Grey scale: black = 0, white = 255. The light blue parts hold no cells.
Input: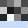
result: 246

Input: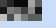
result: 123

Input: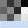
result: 83

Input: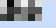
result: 127

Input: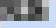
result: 70

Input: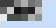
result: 90
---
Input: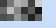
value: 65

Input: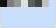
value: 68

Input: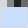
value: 36

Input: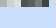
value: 122

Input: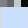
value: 199

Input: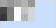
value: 180

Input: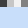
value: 241
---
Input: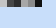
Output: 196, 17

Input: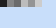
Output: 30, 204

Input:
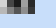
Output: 212, 56

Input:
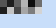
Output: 85, 211

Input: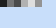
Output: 30, 147

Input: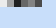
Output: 235, 75

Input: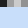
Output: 31, 146

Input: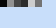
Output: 5, 115

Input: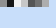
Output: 144, 173

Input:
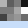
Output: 179, 107
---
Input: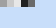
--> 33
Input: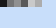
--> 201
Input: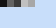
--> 192
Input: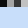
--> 55
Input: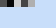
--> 68
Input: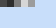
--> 214
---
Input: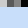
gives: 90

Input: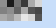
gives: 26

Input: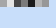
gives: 228

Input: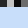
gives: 195

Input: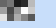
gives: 118

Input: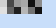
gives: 73
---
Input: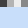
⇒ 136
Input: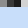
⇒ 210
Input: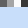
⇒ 55
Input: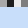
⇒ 126
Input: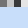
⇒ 229
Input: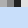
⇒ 225
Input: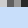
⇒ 41
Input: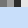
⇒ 230
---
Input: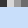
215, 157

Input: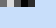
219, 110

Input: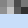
197, 159

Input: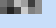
203, 188

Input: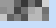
209, 197

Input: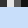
229, 91
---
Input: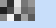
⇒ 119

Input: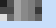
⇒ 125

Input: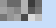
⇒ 60

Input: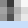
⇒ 205

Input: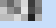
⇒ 60

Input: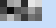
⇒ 230

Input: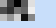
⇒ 90

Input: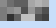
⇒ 179

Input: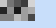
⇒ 60

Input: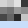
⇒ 225
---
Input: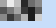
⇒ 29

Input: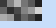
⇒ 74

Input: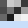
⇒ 229

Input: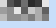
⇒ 172

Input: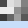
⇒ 159

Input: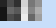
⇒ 103

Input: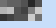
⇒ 203

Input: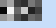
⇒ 105
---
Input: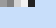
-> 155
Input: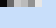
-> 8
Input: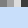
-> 126
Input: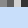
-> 138
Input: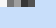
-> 246
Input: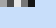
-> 165
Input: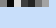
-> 133
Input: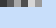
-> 55
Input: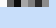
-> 251
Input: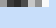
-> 157
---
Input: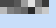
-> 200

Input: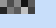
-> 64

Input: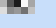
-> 194

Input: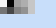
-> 198

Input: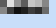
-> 106

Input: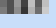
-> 203
